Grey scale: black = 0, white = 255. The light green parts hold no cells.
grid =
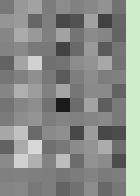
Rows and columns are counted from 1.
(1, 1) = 120
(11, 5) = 121
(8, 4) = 113
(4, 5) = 67
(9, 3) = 148
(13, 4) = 126
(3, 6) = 116
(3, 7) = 139
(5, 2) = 164
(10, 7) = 156
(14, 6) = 113
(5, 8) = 168
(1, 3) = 162
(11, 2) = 170
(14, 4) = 126
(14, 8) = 104
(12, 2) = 208
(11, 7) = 148
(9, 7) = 133
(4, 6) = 105
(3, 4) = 128
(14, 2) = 135
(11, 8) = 172
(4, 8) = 90
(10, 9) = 76
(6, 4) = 121
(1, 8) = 146
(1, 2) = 152
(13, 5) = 118
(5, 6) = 140

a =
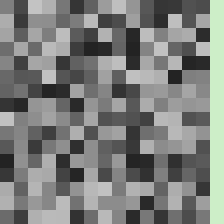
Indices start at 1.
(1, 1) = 127
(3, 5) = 189
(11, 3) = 58
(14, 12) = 99
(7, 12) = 154
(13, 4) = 169
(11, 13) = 149
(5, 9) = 190
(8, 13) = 157
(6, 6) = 70
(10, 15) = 147
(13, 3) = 173
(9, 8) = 81
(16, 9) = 132
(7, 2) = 114
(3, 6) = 91
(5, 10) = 43
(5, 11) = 168
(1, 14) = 81
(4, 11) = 132
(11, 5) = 143
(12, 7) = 142
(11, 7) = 142
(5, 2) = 64
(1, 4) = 177
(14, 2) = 98
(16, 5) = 185
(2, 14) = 84
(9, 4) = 163
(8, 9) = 166
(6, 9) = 95
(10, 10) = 52
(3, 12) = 129
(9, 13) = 180
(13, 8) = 73
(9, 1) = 193
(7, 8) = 133

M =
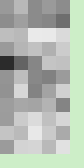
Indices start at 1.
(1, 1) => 153
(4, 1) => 154
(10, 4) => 202
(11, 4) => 185
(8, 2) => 167
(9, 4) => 192
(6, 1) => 148
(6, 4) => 129
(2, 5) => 110
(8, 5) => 132
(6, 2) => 189
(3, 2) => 185
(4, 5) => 204
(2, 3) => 139
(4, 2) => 181
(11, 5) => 225
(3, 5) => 218

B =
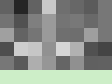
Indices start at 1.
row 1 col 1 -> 98
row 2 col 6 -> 120
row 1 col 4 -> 200
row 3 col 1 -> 160
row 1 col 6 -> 103
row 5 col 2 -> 90
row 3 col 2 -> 99
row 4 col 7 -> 81
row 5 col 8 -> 97
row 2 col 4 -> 154
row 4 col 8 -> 68
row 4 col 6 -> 177
